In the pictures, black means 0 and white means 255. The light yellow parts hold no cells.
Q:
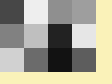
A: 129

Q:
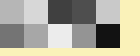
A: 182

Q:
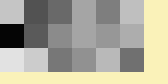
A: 5

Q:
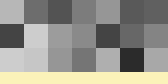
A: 68

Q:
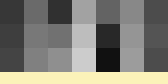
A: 62

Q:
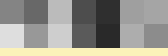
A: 132
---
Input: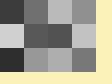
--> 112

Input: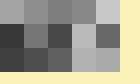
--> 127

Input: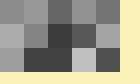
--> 102

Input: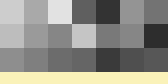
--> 51

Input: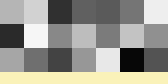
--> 90

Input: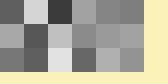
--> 162

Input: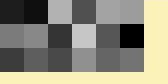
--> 80

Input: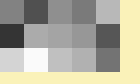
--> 143

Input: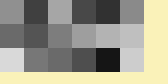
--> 72

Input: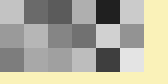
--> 175
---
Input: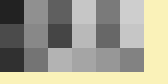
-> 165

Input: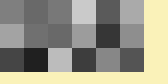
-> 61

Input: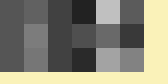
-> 42

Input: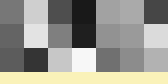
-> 112

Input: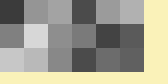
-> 75

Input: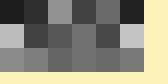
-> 113

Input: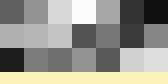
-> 89
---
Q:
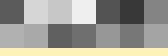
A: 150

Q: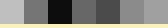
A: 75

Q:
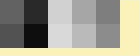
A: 217

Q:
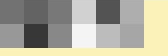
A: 244

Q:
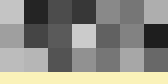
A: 118

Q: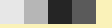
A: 182

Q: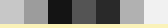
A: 41

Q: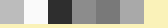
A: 140

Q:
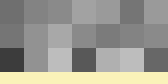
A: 176
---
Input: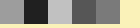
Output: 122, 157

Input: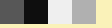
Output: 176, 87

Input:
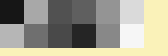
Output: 218, 182

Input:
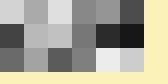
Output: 75, 106

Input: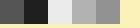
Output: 146, 85

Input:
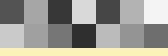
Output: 243, 202

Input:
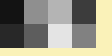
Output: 60, 40

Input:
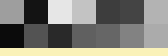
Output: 179, 11

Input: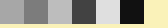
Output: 17, 167
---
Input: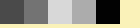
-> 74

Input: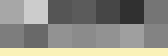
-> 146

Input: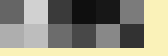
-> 189

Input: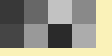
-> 137

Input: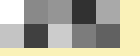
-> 196

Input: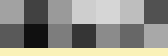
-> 125

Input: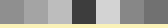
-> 189

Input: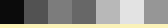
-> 124

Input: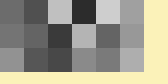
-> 86
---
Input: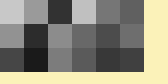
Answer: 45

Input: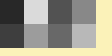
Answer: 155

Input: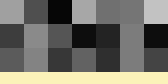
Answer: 138

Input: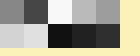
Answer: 225

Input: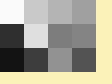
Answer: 223

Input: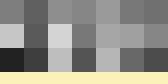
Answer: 90

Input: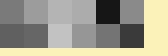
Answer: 103
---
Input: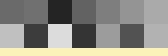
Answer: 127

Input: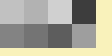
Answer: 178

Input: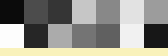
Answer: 136

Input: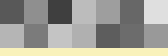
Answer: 159

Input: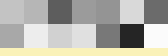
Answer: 148

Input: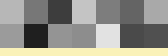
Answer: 125
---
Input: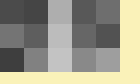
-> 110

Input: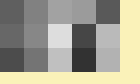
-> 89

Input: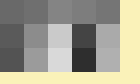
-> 117

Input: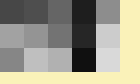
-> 141

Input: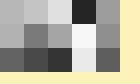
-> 157

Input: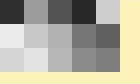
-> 207
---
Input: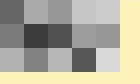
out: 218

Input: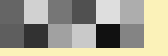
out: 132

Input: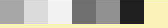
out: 31

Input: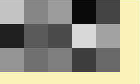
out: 104

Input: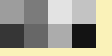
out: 19

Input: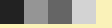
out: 211

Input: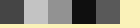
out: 89

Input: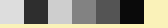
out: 10

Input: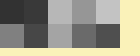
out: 79
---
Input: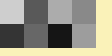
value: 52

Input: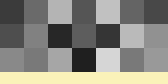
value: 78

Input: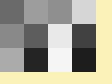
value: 137

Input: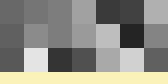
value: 96

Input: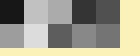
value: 157

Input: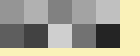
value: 94

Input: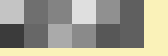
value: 59

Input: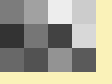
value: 51

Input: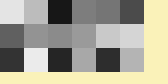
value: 96
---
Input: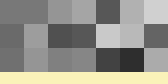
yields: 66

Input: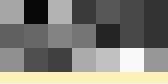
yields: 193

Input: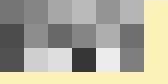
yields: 54

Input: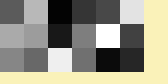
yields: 112

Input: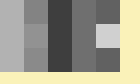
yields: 62

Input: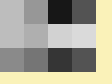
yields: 117

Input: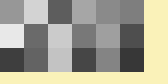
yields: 70

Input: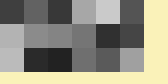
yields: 111

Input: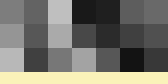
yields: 87
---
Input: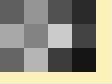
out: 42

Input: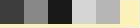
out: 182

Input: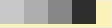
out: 46

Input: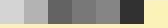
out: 49

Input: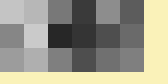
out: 92

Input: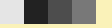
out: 120

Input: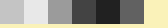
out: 97

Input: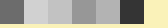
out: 52
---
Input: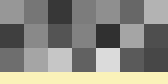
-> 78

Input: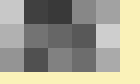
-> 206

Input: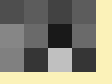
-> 106

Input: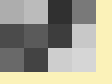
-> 200

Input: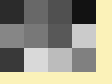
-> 203

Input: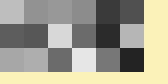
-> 182

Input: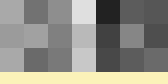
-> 78

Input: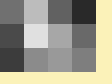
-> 105
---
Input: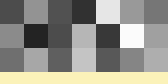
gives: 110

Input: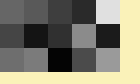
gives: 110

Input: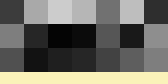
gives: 80

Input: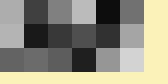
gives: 99

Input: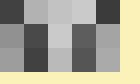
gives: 157

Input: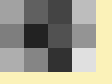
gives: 174

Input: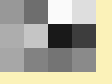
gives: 167

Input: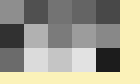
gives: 107
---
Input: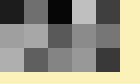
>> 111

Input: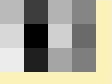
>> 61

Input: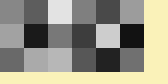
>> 93

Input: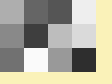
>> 101

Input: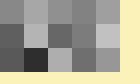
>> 167

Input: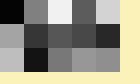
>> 128

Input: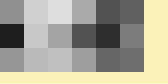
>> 207

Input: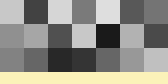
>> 67

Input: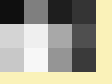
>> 127

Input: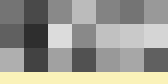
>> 73
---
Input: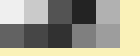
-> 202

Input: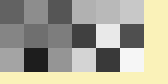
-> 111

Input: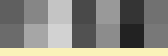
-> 134

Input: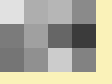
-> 160

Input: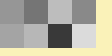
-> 117

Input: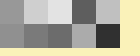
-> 207

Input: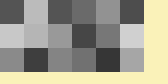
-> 181
